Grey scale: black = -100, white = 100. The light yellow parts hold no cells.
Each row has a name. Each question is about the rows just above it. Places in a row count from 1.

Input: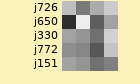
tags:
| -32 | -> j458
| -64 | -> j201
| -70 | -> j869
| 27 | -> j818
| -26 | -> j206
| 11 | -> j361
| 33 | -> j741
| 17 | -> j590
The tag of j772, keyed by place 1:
j361
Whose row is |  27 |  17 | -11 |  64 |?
j330
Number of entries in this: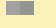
2
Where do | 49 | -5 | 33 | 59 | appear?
j726
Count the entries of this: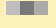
3
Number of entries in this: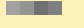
4

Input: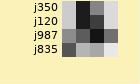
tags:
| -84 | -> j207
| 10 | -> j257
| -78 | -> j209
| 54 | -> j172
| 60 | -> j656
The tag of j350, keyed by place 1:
j656
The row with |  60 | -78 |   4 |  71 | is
j350
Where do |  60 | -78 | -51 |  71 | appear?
j120
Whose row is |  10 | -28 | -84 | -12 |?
j987
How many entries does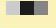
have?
3
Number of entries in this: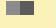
2
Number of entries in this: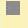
1

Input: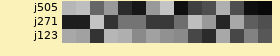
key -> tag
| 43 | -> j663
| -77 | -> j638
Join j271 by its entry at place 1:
j638
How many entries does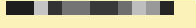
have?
12
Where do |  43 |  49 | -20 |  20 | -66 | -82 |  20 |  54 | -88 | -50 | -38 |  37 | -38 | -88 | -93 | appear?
j505
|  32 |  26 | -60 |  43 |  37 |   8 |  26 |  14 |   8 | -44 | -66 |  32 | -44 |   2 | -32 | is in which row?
j123
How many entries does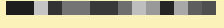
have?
15

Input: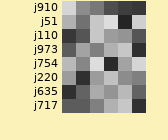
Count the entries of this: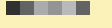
6
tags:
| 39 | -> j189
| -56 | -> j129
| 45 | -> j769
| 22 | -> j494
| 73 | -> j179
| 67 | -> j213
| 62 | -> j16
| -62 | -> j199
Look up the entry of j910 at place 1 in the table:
j213
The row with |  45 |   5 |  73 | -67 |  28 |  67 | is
j754
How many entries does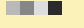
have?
4

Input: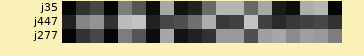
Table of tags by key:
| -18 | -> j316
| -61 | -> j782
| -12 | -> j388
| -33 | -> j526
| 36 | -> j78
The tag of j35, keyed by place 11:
j316
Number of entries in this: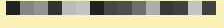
15
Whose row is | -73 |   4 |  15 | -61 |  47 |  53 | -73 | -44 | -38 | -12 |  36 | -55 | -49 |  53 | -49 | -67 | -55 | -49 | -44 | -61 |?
j447
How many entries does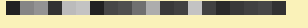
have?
20
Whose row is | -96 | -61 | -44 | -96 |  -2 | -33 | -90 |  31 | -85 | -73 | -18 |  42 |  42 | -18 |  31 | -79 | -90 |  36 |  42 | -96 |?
j35
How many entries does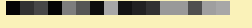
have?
16

